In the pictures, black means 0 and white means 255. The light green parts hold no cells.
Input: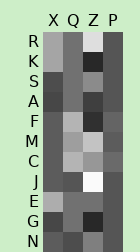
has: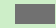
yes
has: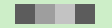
yes

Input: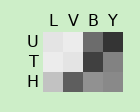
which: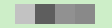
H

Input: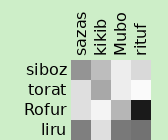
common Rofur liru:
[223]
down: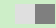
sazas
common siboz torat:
[237]
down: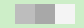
kikib
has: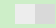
yes
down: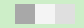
kikib

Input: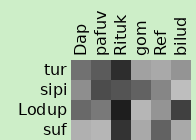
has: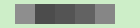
yes
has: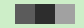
yes
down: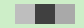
bilud
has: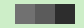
yes
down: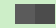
pafuv
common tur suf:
[169]
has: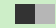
no

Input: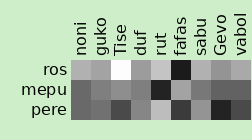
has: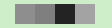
yes
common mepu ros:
[163]
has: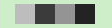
yes
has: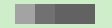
no

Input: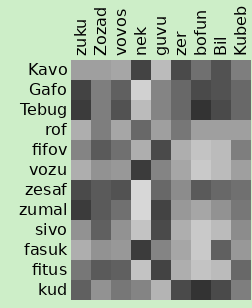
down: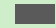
Zozad
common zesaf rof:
[104]
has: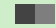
yes
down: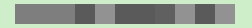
Zozad
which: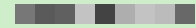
fitus
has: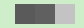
yes

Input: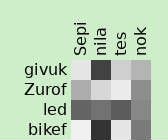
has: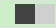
yes
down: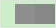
nok
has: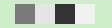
no
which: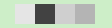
givuk
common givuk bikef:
[229]
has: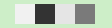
yes
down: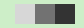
nila

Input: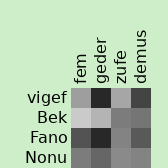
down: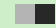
geder
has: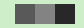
no
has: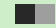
no
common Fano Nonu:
[131]

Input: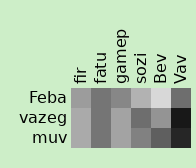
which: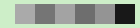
vazeg
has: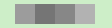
yes

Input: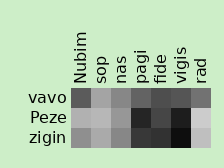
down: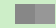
nas
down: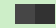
fide

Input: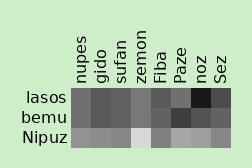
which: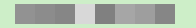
Nipuz
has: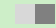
yes
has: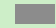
no
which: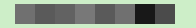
lasos

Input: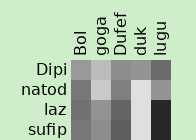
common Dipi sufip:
[141]
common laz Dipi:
[147]
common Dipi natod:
[147]
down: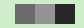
lugu

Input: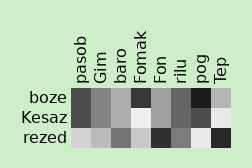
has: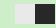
yes
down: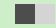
pasob
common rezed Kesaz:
[233]

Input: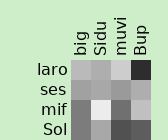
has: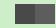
no
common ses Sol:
[168]
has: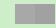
no

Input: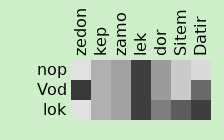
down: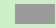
dor
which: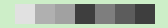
lok
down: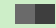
Datir
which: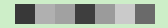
Vod

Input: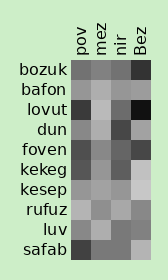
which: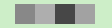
dun
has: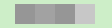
yes
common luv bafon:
[174]
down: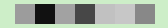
Bez
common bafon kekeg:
[150]
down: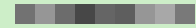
nir

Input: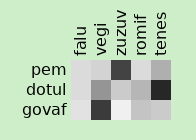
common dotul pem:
[219]
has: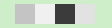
no
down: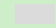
falu
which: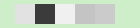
govaf
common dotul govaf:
[203]

